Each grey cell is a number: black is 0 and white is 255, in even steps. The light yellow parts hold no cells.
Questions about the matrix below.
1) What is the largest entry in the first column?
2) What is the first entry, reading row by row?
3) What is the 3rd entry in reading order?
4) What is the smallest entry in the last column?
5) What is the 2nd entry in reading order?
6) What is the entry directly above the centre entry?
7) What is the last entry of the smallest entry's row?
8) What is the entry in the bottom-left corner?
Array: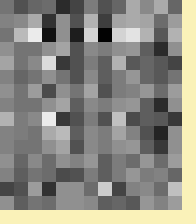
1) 178
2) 116
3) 102
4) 56
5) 81
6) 164
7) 178
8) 144

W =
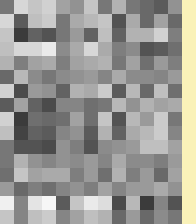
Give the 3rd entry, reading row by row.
197
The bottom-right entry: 119
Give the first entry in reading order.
119
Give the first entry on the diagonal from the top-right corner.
146
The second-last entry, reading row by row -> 139
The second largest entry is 240
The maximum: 246
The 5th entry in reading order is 162
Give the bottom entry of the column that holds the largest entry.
203
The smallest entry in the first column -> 91
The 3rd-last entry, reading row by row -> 105
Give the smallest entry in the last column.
83
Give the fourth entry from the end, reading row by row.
154
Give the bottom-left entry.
197
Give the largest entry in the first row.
215
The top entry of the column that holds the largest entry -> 209
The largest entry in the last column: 170
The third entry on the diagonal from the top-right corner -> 178
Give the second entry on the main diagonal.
91
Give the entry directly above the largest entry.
111

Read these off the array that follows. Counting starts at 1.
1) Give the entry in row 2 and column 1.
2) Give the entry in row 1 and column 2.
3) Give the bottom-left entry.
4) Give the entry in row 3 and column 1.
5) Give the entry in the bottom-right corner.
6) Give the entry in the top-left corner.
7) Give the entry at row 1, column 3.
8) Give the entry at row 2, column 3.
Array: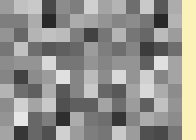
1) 126
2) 193
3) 164
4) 148
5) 118
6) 156
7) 201
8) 172
